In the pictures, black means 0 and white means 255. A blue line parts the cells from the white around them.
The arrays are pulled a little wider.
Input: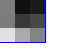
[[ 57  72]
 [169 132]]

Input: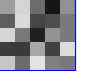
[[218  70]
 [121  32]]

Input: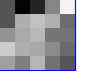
[[174 193]
 [169 183]]

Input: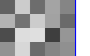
[[114 204]
 [221 223]]

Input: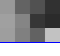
[[133  54]
 [128  98]]

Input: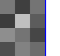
[[192  92]
 [116  70]]

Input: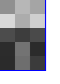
[[172 207]
 [ 61  74]]
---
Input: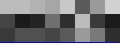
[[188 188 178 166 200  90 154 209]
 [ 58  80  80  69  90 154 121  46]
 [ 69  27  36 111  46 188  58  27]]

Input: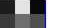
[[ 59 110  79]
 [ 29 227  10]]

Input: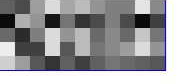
[[ 96  75 157 219 167 187 148 127 127 228 137]
 [ 11 176 148  22 117  52  75 127  75  11  64]
 [105  43 127 219 148 187 105 137 105 198 117]
 [207 157  87  52  96  64  96 117 105  96  87]
 [237  64  64 219  87 187 117 137 157 219 148]]

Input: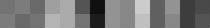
[[124 105 115 180 170 115  28 147 135 192  96 135  61  84]
 [115 124 105 159 170  84  16 147 135 204  96 147  61  73]]

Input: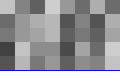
[[108 152 174 183  84 131  84 174]
 [120 152 164 183  96 120  96 164]
 [ 65 195 141 141  74 164 108 205]
 [ 84 183 120 152  96 141 131 195]
 [195 131  96 205 152 108 174 108]]

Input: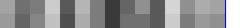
[[154 101 134 193  78 172 124  58 112 112  89 204 124 154 144]
 [163 112 124 204  89 181 124  58 101 144  89 213 144 172 163]]
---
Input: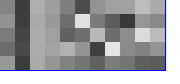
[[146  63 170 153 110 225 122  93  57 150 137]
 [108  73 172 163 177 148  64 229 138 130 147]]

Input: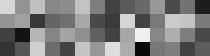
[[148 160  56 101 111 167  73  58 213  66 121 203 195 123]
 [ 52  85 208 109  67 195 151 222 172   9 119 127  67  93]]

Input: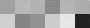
[[207 132 146 204 231  34]]

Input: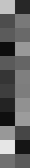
[[ 77 121]
 [ 13 153]
 [ 53 127]
 [ 35 145]
 [152  70]
 [113  91]]

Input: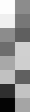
[[239 119]
 [109 208]
 [193  96]
 [  4 165]]

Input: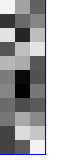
[[ 53 105 133]
 [ 86 191 227]
 [123   9  82]
 [107  78  91]
 [ 67 219 198]]

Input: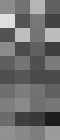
[[224  84 120  67]
 [139  75  96  62]
 [ 80  87  74  74]
 [127 137 113 118]
 [144 136 126 155]]
